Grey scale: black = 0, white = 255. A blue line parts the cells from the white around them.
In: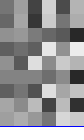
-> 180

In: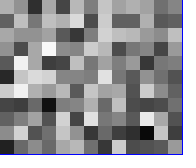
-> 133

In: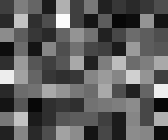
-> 78

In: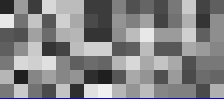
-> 95

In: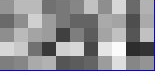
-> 178

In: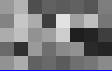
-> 125
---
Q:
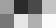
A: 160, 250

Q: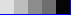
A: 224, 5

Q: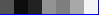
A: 83, 244

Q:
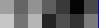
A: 159, 124

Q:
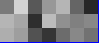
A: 122, 114

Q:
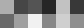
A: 174, 143

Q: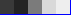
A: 57, 238

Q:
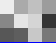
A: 237, 120
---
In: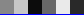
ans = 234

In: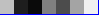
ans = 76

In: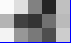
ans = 192

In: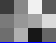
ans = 122

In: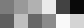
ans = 66

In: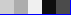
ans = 75

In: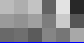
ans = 227
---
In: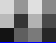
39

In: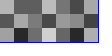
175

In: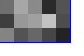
35

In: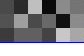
167

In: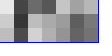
115

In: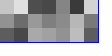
93

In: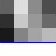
186
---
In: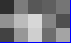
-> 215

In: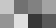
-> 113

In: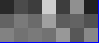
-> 93

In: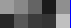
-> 100

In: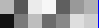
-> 95

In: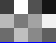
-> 122

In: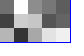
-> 198

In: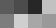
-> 76

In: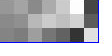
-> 191

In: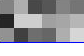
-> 160
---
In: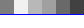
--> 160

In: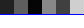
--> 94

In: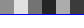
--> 142

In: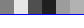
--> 156

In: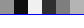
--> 147

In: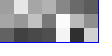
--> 230

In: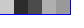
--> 153

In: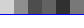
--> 120

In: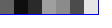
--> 139

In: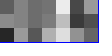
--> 190
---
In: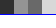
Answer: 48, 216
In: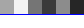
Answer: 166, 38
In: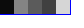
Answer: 11, 214
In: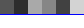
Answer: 85, 211
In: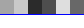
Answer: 165, 104
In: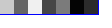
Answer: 202, 43
